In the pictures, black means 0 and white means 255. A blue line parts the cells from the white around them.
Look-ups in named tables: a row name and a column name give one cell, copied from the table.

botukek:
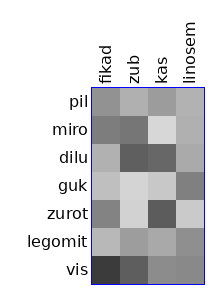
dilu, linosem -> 170
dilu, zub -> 95
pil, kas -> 156
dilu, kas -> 103
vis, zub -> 94
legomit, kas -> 169
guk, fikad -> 191
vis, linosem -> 137
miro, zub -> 118
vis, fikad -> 59
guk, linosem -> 128
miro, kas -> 215
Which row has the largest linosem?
zurot

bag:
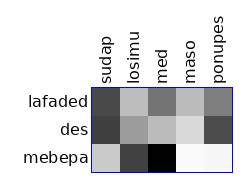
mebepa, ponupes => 247
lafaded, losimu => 189
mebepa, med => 2
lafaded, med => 116
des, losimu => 156
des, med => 187
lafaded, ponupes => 126
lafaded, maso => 187
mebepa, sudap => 202
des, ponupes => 76
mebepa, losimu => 65
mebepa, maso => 251
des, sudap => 64

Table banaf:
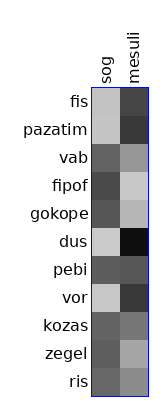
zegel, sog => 94
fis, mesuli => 69
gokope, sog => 86
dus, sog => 202
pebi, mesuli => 87
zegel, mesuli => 166
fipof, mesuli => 200
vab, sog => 98
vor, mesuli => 56
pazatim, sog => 197
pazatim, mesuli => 57

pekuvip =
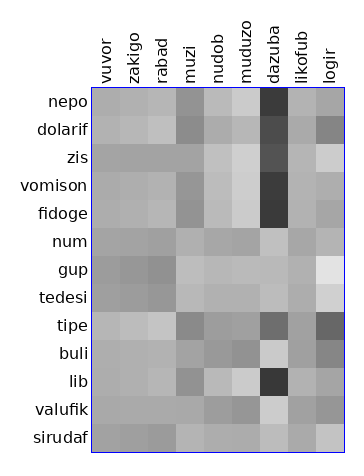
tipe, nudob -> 157
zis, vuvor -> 164
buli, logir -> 134
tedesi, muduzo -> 177
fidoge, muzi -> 147
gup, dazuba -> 185
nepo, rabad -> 182
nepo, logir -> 166
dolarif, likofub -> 170
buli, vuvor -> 174
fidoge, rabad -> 182
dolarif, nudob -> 172
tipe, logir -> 103
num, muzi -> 176
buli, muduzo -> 146
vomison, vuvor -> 171
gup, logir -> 227
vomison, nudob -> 188

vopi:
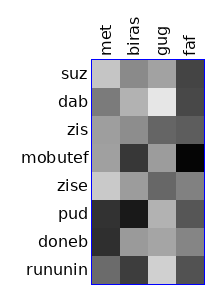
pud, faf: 86
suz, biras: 138
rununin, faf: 82
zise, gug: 103
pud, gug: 178
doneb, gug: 165
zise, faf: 129
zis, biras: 141

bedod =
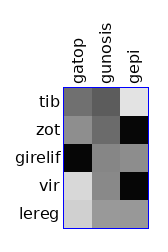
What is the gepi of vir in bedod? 6
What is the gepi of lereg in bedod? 152
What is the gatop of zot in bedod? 142
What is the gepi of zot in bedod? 7
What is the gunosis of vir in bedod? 137
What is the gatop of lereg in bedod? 208
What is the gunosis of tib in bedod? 92
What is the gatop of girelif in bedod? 6
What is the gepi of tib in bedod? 227
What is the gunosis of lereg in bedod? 153
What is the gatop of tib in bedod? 112
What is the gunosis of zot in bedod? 107
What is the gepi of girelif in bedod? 141
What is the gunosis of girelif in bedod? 134
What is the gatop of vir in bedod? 216

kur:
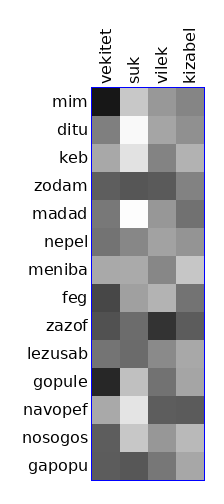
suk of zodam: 86
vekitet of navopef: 169
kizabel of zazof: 92
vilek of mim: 152
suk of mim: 200
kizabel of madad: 113
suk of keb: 226
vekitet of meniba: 169
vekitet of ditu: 127
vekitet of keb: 168
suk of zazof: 108
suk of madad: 253
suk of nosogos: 199
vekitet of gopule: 39
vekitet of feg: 71

